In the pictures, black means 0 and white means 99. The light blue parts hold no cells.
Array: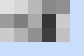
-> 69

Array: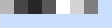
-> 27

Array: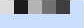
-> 10

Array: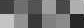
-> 57

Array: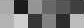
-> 80

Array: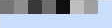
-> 55

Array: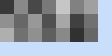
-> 44
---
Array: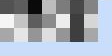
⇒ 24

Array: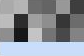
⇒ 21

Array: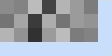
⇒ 60

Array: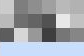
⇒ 90

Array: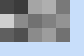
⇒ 50

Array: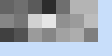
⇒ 60

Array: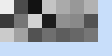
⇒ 53

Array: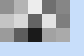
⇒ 88
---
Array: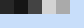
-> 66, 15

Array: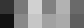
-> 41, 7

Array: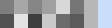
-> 71, 32

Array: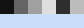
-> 73, 7

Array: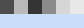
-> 90, 30

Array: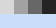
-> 14, 84
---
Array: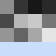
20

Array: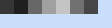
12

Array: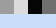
85

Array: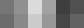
56

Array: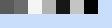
42

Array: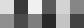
22

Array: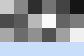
52

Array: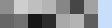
80

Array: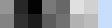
15

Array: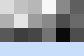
75
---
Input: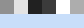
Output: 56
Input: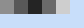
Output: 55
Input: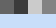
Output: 39
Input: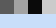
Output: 35
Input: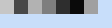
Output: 77
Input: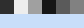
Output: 18
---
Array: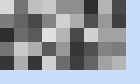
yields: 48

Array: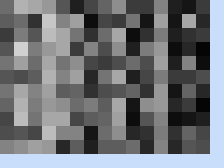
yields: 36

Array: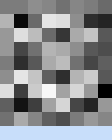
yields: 70

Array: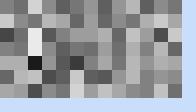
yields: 78

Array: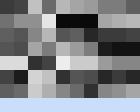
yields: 44

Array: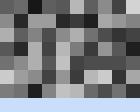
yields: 54
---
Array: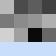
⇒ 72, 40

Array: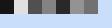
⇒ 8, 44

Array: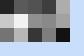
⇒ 14, 7

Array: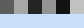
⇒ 36, 75

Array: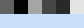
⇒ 38, 88

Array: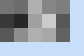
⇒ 45, 38
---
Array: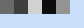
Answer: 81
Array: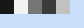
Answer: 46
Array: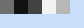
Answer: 26
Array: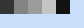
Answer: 60
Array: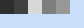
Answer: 84
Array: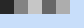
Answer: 77
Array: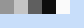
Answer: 37
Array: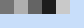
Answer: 39
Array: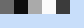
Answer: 66
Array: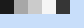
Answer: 79
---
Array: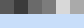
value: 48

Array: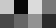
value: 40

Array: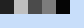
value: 29

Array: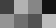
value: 43

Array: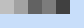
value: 38

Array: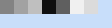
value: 37

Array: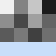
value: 47

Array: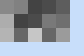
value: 77

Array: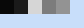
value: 83
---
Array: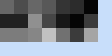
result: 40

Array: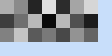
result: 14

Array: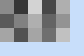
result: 82

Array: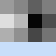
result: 37

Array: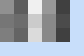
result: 93

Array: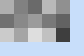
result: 41
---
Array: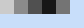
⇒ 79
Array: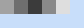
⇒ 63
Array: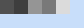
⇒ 31
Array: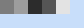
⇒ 48
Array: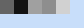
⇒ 39
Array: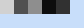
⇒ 81
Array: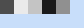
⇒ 30
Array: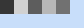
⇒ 21
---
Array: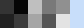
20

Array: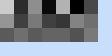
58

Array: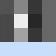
28

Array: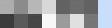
67

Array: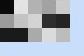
60

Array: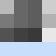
47

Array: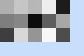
49
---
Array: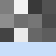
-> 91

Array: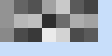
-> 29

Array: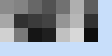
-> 47

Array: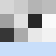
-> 66

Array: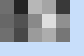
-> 28

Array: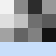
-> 39
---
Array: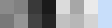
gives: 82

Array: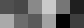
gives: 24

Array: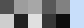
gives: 5

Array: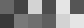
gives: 89

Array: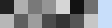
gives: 77

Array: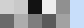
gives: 63

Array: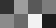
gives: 11

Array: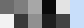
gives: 26

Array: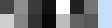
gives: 34
